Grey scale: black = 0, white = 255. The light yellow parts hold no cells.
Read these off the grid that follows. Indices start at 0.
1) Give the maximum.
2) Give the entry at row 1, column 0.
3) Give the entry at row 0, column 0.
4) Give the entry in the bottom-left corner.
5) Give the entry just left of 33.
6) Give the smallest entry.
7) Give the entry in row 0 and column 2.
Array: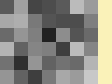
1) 200
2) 168
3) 90
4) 149
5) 127
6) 33
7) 69

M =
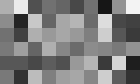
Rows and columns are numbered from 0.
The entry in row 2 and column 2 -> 175
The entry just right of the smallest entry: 146
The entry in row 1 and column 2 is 200
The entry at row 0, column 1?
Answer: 235
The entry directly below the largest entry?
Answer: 65
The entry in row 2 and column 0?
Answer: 113
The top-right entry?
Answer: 243
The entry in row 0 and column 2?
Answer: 80
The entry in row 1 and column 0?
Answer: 140
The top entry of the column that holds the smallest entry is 22
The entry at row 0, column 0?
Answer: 175
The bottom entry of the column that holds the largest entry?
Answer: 50

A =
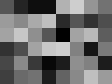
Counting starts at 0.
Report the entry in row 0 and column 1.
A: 36
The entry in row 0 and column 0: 86
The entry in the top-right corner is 114
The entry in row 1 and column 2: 170
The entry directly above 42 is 178
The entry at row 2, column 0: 163
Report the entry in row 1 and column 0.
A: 155
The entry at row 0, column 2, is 14
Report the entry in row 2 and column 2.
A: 143
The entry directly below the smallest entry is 206

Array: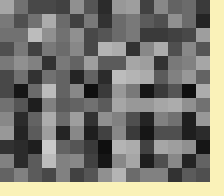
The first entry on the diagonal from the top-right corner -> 58
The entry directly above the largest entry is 158
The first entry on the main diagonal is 166
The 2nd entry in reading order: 113
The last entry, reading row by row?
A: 79
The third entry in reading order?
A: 72
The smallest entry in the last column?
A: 22
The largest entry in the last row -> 180
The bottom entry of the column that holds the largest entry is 72
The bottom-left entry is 99
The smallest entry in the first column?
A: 50
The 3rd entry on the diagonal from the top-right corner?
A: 65
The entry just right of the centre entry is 152
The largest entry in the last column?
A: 172
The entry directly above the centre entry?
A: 43
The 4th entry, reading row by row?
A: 72
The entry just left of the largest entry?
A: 30
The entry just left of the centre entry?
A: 15
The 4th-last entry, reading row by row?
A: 129
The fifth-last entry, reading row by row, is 129
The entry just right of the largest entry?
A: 99

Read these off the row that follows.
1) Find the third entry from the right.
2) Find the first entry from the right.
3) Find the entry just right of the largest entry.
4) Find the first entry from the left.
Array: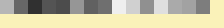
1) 170
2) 125
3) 208
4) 182

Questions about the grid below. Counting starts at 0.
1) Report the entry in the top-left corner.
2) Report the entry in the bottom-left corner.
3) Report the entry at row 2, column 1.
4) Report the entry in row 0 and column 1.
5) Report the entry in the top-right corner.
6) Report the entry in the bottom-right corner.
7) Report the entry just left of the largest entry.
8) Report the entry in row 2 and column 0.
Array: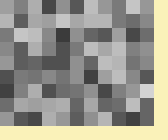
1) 159
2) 151
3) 197
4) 128
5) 151
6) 101
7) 151
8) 122

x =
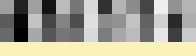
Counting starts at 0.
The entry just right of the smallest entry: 167
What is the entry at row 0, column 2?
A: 159
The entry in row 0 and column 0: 159
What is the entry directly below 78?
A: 111
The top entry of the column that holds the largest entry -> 238
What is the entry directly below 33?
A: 7
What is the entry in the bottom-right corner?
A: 201
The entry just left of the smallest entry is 105
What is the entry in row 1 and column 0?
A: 92
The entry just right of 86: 118
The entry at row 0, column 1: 33
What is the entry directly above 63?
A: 41
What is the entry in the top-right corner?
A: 180

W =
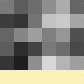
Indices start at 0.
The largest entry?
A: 215
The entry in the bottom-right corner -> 158
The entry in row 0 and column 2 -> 109
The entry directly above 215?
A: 122
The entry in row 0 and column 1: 93
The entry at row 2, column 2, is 158
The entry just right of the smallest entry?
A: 142
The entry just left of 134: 101
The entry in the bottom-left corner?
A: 53

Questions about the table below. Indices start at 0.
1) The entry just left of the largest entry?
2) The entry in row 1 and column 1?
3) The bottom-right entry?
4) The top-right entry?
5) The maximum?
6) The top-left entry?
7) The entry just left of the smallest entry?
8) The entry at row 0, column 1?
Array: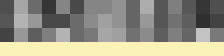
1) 101
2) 179
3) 121
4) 79
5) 195
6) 79
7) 94
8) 166
